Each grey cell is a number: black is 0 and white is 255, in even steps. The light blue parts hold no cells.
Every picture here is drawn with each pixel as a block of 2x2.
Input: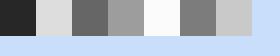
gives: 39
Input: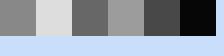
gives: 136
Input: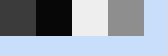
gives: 59
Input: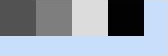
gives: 82
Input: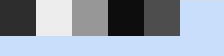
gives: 45
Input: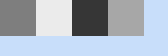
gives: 126
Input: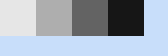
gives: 230
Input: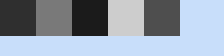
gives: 47
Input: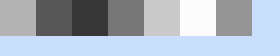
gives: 179
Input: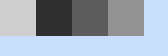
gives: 207
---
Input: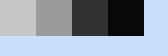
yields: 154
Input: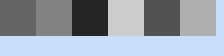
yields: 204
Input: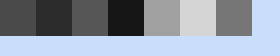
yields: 160
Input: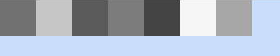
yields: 68
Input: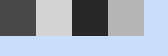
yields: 211
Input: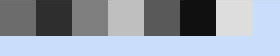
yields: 89
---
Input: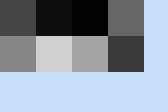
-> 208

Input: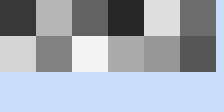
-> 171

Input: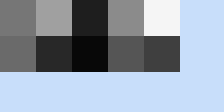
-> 8

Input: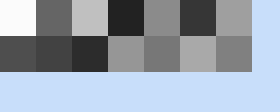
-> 119

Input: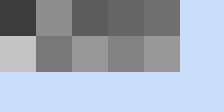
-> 152

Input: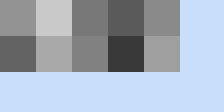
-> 129
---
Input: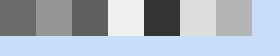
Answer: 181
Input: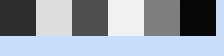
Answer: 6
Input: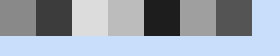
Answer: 84
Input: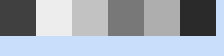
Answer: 42
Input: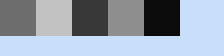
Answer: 12
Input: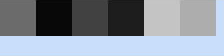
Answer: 173
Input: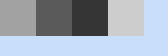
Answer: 205
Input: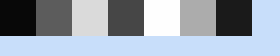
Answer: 26
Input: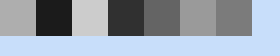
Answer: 123
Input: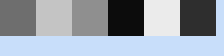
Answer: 46
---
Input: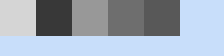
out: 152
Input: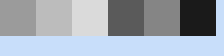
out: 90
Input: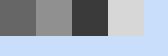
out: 144
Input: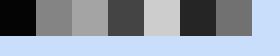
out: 205
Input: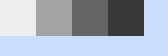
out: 163
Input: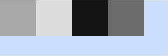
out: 221
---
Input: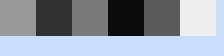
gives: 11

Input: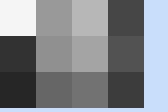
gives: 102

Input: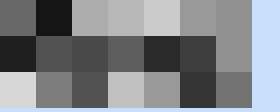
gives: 153

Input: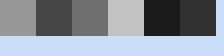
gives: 194

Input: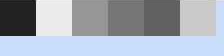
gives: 118

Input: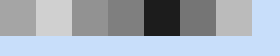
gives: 28

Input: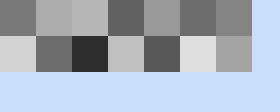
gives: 88
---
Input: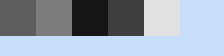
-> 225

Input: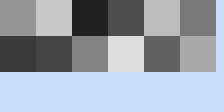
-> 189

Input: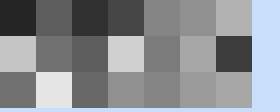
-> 132

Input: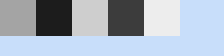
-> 237

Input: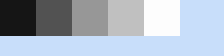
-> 253

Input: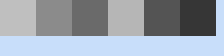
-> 84

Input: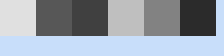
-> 130
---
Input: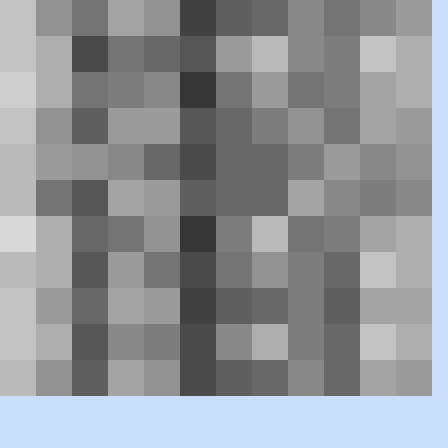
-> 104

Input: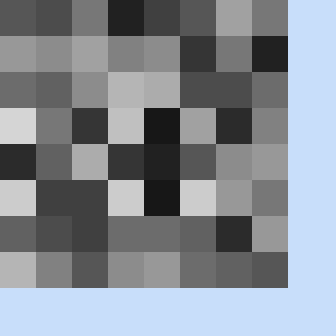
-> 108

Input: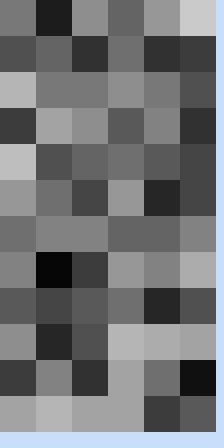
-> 163

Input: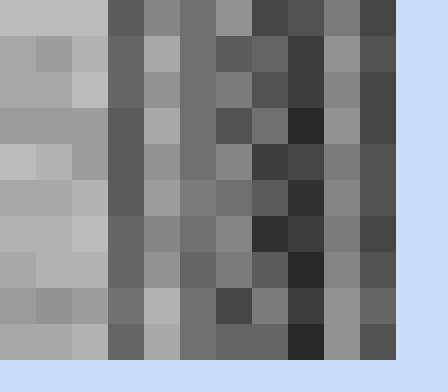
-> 40

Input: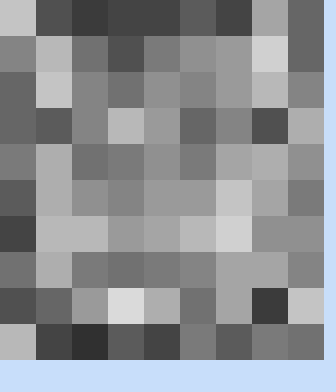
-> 91

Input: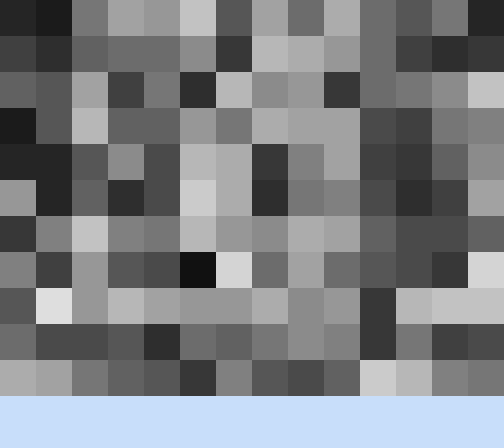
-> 183

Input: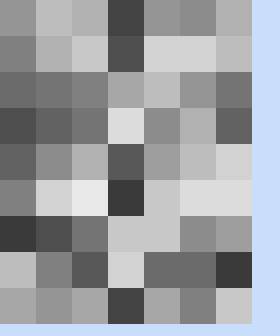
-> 167
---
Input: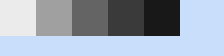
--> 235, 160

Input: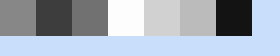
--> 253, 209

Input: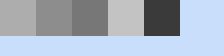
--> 195, 173

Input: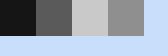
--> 201, 143

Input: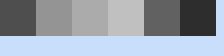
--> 192, 171

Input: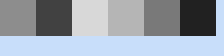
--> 216, 181

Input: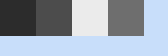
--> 235, 110

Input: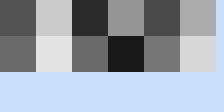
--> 227, 215
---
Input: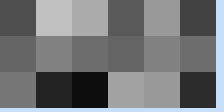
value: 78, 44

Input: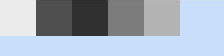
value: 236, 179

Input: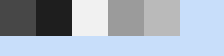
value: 71, 186

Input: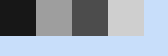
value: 23, 207

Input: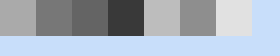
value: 170, 225

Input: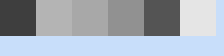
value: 62, 229

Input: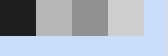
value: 30, 206

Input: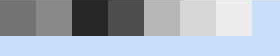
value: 116, 237
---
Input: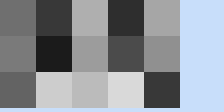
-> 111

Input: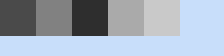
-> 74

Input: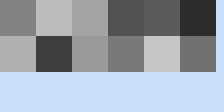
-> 130

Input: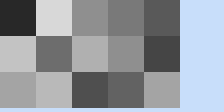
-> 40

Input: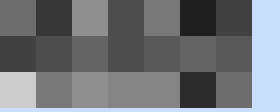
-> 109

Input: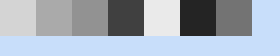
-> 212

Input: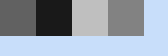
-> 97

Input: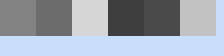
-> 130

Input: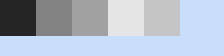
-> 37
